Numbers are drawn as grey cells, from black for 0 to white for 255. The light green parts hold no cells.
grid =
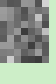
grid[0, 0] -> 110
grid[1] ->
[156, 144, 114, 81, 129, 113, 123]
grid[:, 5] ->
[83, 113, 194, 148, 118, 80, 119, 155, 59]
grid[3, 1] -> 126
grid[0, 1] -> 85
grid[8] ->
[117, 204, 130, 70, 67, 59, 114]
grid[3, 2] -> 109
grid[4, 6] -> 190
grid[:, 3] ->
[149, 81, 88, 144, 60, 141, 114, 96, 70]
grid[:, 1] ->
[85, 144, 141, 126, 126, 158, 153, 128, 204]
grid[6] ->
[153, 153, 116, 114, 63, 119, 89]
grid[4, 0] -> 99

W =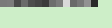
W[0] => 122
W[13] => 41
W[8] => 123
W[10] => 105

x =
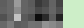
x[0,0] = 94
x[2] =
[81, 100, 195, 90, 78, 13, 42, 92, 34]
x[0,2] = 155
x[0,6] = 71
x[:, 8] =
[67, 79, 34, 124]
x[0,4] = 91
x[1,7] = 101
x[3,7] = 137
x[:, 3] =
[100, 100, 90, 97]
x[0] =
[94, 104, 155, 100, 91, 57, 71, 99, 67]

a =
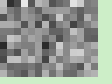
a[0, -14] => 189
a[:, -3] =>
[203, 97, 93, 105, 161, 162, 130, 207, 168, 85, 140]
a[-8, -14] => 172
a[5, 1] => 198
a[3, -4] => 68
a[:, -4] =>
[226, 122, 138, 68, 192, 147, 157, 205, 173, 111, 105]
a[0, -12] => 75
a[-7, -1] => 104
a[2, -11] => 155
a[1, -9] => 99
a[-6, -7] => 140
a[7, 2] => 82
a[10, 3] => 88
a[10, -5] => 108
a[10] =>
[178, 124, 107, 88, 137, 98, 175, 115, 158, 108, 105, 140, 169, 178]
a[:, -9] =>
[183, 99, 124, 73, 155, 153, 159, 160, 147, 99, 98]
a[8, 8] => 123
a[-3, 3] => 158
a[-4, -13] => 113
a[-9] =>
[83, 138, 106, 155, 145, 124, 79, 112, 200, 120, 138, 93, 177, 133]
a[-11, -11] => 232
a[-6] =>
[115, 198, 184, 133, 165, 153, 110, 140, 79, 122, 147, 162, 99, 95]
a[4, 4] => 140
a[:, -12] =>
[75, 104, 106, 156, 107, 184, 136, 82, 193, 109, 107]
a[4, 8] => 99
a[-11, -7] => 84
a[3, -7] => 77
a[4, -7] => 99

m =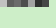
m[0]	193
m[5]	47
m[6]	70

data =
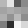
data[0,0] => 183
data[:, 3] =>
[138, 156, 141, 215]
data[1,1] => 172
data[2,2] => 185

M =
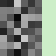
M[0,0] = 46
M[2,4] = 161
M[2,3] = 171
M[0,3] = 96
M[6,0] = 155
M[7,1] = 66
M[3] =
[82, 141, 48, 167, 58, 65]
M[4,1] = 94
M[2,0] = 125
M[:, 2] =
[198, 139, 8, 48, 176, 28, 180, 17]
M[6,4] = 87
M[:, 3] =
[96, 46, 171, 167, 76, 199, 51, 66]
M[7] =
[121, 66, 17, 66, 136, 101]
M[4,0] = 32
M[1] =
[128, 125, 139, 46, 101, 86]

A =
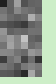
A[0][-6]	32
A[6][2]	134
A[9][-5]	108
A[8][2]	129
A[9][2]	86
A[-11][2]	160
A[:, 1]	[98, 97, 106, 78, 98, 157, 163, 134, 113, 108, 87]
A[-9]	[127, 106, 97, 104, 174, 134]
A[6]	[116, 163, 134, 168, 107, 118]
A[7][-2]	151
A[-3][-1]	52
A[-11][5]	102
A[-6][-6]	138
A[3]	[85, 78, 70, 59, 98, 109]
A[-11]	[32, 98, 160, 82, 99, 102]
